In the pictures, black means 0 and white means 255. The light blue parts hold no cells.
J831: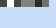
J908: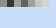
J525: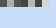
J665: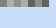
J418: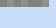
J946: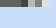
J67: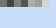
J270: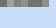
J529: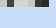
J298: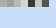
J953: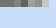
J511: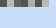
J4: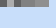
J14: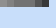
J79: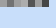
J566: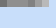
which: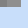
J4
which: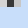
J298
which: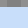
J418
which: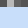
J511
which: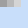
J298
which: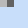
J511

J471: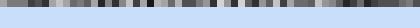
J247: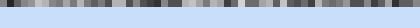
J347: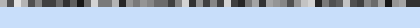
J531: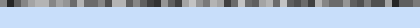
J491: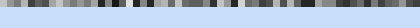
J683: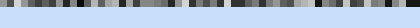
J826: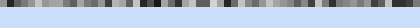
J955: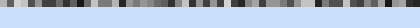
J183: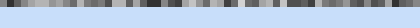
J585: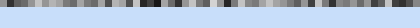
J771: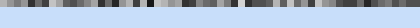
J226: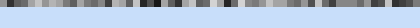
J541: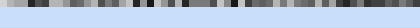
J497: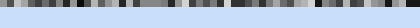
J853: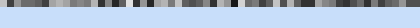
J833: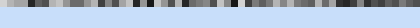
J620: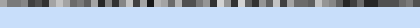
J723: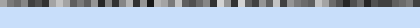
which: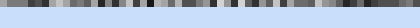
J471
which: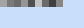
J226
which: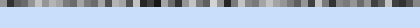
J585
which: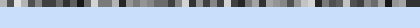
J347
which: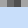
J497
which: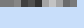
J620

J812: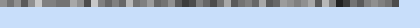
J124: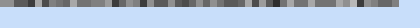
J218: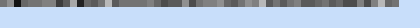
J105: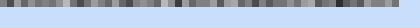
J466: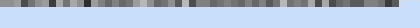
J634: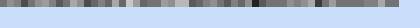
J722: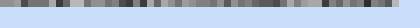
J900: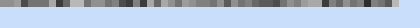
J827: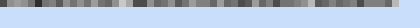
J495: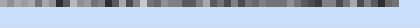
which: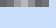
J466
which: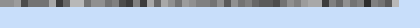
J900
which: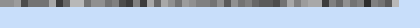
J722
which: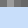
J827
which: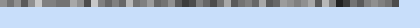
J812

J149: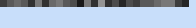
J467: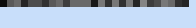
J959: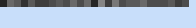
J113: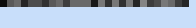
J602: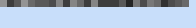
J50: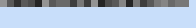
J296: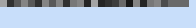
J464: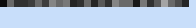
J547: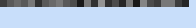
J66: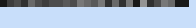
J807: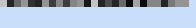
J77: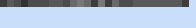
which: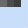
J66
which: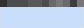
J77
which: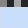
J296
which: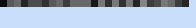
J113

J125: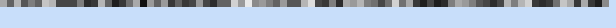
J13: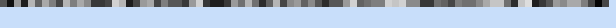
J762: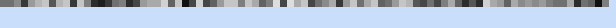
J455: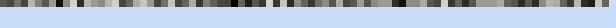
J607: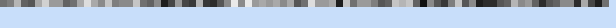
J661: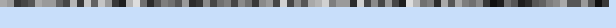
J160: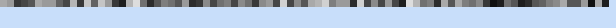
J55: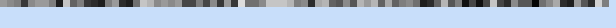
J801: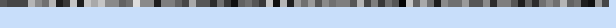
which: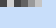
J762
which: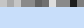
J801
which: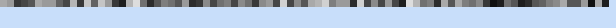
J160
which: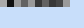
J125
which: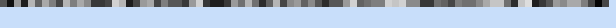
J13
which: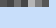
J455
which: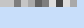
J762

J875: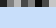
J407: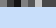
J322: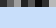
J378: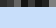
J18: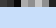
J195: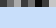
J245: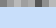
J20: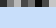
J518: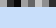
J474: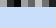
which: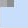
J18
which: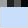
J322
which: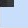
J378
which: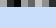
J518

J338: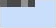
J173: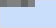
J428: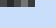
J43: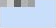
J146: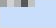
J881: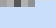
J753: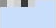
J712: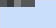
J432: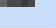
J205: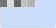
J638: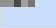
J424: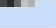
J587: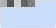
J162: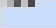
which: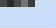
J428
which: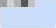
J146
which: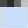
J424
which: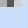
J587
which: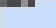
J338

